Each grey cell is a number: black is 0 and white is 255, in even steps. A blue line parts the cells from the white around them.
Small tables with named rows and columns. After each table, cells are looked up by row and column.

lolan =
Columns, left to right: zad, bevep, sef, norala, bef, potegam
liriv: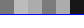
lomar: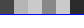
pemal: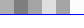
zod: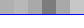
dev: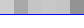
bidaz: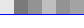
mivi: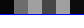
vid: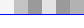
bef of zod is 169
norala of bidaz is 191
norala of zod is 124
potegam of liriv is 23
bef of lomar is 202
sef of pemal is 165
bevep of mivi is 109
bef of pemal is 165
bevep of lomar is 181
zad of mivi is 6
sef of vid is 154
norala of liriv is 123

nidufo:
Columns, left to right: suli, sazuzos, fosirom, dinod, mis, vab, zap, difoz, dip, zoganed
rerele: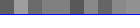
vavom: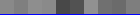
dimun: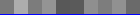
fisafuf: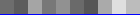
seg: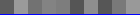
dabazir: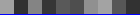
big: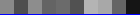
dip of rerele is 137
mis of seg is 125
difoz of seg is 86
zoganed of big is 21
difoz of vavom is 112
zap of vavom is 145
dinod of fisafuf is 120
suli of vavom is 137
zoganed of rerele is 145
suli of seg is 93
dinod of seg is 131
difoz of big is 168
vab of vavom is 82
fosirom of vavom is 142
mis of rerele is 128

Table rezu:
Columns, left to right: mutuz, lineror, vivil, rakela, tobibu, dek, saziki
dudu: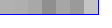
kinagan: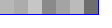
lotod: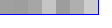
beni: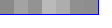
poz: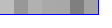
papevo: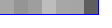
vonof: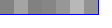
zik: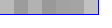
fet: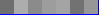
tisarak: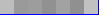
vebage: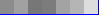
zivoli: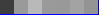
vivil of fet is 139
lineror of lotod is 158
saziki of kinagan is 110
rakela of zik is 153
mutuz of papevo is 167
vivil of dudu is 168
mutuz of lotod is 160
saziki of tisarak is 193
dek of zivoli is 163
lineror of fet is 173
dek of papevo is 165
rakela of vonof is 134
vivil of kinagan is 198
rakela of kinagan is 138
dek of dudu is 154
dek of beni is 144
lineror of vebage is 161
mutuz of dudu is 177
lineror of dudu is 175

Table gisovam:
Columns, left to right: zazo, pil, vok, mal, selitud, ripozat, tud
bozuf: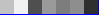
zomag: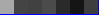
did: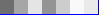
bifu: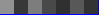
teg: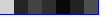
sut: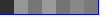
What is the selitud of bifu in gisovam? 48
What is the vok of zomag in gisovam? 65
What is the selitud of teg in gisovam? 8
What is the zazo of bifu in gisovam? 146
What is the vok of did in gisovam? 229
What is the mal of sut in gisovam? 154
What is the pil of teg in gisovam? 36
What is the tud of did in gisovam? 234
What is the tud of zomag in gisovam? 62
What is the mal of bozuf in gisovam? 154
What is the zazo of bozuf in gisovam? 194
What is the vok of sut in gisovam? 118

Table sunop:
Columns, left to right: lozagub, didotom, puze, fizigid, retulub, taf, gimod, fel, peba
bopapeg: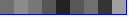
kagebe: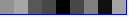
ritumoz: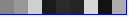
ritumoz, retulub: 42
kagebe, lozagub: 146
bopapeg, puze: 119
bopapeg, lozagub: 111
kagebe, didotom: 166
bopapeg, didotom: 139
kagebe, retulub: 0
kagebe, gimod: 127
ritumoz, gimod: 214
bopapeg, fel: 52
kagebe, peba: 164

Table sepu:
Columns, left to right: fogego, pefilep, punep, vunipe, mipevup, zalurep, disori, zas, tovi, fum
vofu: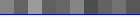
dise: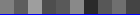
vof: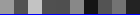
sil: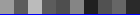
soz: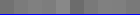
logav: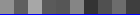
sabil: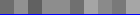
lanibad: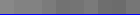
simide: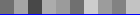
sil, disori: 32
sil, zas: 81
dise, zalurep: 137
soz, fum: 121
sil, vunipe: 92
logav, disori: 51
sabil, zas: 138
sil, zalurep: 133
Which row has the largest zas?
simide

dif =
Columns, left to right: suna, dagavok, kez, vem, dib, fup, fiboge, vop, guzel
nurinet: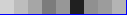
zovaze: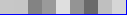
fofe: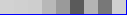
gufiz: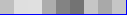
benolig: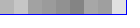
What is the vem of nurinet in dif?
124
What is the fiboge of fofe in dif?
180
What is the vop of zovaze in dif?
191
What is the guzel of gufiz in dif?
198
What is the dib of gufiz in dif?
131
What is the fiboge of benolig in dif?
167
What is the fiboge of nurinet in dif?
144
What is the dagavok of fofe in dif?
208
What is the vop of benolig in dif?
159
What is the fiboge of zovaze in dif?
106
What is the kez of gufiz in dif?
224
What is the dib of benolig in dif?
145
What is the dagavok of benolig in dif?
198
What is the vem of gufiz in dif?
173
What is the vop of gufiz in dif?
169
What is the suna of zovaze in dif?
199
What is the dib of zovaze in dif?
223
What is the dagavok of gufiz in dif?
223

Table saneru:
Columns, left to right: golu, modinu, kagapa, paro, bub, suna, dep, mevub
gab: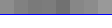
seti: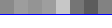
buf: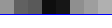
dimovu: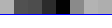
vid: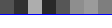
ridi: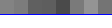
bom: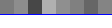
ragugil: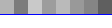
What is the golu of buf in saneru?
150
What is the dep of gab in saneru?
140
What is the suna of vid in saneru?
142
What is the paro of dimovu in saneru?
43
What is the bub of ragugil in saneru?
186
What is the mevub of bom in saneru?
132
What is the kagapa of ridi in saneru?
96
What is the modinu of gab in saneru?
129
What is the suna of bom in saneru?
128
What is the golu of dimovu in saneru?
179
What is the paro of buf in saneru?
14
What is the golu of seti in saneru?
138
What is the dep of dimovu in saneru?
179

